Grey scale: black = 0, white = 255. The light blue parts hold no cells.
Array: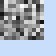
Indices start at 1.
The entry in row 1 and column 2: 235
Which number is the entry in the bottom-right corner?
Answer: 100
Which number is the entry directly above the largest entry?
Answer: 115
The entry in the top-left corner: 58
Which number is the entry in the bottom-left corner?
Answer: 184
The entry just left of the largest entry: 184
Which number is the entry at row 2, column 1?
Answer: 73
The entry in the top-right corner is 235
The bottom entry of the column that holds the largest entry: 184
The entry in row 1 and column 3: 184
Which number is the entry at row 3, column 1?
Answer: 87
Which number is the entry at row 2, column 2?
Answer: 223
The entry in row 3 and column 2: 199

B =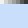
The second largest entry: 209
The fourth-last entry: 159
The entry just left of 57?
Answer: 88

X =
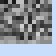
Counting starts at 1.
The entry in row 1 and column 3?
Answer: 167
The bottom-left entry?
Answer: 167
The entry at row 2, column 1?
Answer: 152
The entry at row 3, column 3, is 108
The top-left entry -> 39
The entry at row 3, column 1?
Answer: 124
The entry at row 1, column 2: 24
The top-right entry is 167
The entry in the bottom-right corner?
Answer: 139

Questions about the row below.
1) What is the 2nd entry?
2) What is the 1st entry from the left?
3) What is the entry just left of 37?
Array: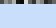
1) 146
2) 75
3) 131

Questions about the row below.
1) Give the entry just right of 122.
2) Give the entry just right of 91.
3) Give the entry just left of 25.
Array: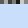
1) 25
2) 174
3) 122

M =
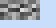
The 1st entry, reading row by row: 154
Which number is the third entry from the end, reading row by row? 194
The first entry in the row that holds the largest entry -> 181
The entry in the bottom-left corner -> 95
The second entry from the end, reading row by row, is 169
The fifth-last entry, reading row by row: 95
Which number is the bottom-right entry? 111
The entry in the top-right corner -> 169
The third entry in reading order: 123
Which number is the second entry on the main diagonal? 80
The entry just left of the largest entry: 52
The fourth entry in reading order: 111

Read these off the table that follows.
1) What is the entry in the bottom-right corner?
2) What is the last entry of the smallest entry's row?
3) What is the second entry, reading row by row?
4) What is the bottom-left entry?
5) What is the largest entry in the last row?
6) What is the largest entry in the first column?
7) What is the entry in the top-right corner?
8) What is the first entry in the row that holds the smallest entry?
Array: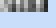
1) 45
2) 33
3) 140
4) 167
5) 195
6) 207
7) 45
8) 195

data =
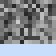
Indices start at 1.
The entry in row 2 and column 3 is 95
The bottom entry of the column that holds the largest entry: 164
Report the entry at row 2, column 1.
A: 176
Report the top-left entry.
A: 95
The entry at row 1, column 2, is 81
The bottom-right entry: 189
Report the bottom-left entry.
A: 55
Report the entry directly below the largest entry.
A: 123
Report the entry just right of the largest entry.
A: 111
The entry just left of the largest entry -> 123
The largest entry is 203
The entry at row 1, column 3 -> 111
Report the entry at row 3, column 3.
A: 139
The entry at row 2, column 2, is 81
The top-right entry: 111
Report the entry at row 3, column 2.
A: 189

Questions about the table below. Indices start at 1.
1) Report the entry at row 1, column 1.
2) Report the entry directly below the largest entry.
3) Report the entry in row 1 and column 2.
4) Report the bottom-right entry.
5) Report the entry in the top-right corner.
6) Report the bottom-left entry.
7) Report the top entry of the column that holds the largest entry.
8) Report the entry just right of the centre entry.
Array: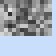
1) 91
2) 48
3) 144
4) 173
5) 160
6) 213
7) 144
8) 185

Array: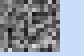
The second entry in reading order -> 134
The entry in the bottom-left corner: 176
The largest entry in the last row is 208
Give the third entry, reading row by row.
161
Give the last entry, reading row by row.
148
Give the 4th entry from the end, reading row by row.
79
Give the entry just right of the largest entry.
176
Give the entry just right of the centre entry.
120
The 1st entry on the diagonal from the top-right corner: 148
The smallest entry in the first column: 79
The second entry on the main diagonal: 92
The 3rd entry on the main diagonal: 161
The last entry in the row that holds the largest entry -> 134
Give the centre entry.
120
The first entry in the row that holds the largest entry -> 134
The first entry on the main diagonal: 106
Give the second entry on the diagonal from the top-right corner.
134
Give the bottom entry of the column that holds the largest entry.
148
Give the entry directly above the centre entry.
148
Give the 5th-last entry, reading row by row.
54
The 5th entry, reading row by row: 79
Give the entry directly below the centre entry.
176
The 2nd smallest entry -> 25
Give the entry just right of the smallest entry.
79
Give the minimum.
10
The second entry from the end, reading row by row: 134
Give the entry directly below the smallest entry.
38

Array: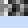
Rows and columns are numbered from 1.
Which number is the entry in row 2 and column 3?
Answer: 173
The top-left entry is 145
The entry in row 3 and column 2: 189
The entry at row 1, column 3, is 44
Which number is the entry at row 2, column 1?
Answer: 129
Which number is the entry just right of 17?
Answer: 72
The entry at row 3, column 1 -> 129
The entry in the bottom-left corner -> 158
